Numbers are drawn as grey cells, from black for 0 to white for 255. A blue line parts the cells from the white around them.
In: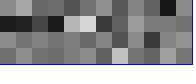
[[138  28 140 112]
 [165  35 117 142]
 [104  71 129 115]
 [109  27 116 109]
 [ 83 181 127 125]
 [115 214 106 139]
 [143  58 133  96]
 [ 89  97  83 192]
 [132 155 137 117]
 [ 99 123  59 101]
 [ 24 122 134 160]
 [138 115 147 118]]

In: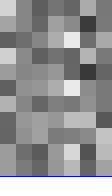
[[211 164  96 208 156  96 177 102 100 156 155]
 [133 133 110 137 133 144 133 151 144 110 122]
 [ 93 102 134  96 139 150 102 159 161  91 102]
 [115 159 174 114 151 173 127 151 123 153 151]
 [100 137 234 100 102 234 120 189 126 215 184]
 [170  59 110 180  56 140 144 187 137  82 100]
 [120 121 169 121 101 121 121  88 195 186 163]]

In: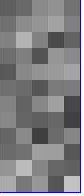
[[ 95 112 130 110  89 111 131 136 101 107 148 170]
 [105 141 179 126 136 107  99 101 137 113 187 120]
 [138 149 130  83 147  86 135  95  63 159 133 151]
 [146 162  75 150 154 122 160 103 107 158 103  86]
 [114 128  99 138 164 124  71  65 133  87  97 194]]

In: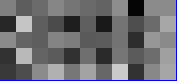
[[128  39 139  50  57]
 [ 93 197 100 185  77]
 [107  94  94 100 139]
 [134  75 132  91 177]
 [117  30 125  49 119]
 [106  95  90 111 163]
 [ 99  25  92  42 103]
 [141 116 115 118 202]
 [  5  78  45  91  50]
 [139 107 151 109 136]
 [139 167 138 160 166]]

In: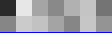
[[ 42 134]
 [231 203]
 [165 194]
 [137 164]
 [177 134]
 [196 198]
 [116 148]]

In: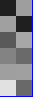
[[ 31 160  89 131 159 225]
 [158  31 167 106 160 105]]
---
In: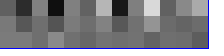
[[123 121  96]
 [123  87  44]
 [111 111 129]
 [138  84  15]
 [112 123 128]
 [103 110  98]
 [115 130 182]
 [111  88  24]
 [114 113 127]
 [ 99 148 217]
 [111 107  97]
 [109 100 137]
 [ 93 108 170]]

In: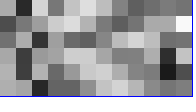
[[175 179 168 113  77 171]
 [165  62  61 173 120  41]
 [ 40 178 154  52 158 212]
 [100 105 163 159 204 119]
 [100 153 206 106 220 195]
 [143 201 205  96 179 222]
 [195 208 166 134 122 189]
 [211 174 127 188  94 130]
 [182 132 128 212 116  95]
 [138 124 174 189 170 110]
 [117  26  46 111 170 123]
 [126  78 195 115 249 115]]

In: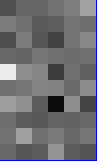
[[104 115 110 158 113 235 104  78 125  80]
 [ 87 160  93 143 118 141 100 125 113 103]
 [ 92 113  88  92 132 133 119  87  91 102]
 [148 123 101  12 130  61 113  66  95 114]
 [ 92 104  99 142 107 113 108 116 117 126]
 [ 84 119 104  69 139  96 113 136 110 162]]

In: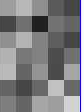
[[126 101 185 178 144  70 158]
 [101  70 101 120 179 113 183]
 [166 104 148 130 130  33 143]
 [158 193  75  77  94 115  91]
 [210 104 166 113  71 101  70]]

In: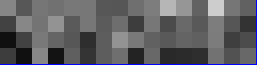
[[ 61  16  66 134]
 [ 16  66 135  87]
 [135 121 116 118]
 [ 19 101 147 113]
 [ 95  87  90 120]
 [ 52  46 119 119]
 [ 93  93  91  87]
 [111 147 110  86]
 [ 35 121  61 111]
 [104  97 119 125]
 [ 41  89  75 182]
 [ 43 100 105 150]
 [ 46  96  89  98]
 [114 124 125 205]
 [ 82  63  86 118]
 [104  76  51  97]]

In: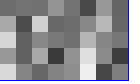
[[216 152 214 169 109]
 [132  96  97  76 115]
 [102 169 136 208 113]
 [131  58 120 104 148]
 [142 146 111 108 114]
 [239 223 180 136  73]
 [ 71 139 134 184 152]
 [127  61 119 102 101]]
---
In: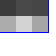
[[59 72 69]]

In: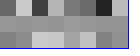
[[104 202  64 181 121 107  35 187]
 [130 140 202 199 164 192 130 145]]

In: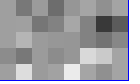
[[159 120 155 109 150 165 144 164]
 [159 181 155 151 150 130 115 135]
 [159 221 155 162 235 165 144 164]]

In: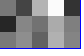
[[120  68 180 251  51]
 [121 142  98 177 132]]

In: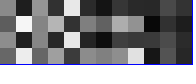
[[138  30 149  49 232  43  20  54  41  40  73  51]
 [141  32 134  39 231  36  13  63  57  58  75  43]]

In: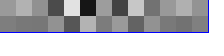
[[154 178 145  75 226  22 157  67 199 114 153 176 147]]

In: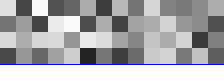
[[224  69 250  81 101 171  60 184 116 213 129 121 138 174]
 [216 173 214 218 148 232 220 164 134 195 171 212  56 128]]

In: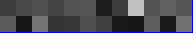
[[ 60  72  80  68  82  86  29  61 192  83  96  84]]
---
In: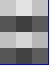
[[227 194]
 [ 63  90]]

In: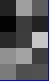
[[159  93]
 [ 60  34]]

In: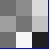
[[140 218]
 [117 193]]

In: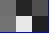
[[ 37  79]
 [232  32]]

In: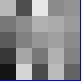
[[ 78 231]
 [141 177]]

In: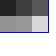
[[ 61  87]
 [151 215]]
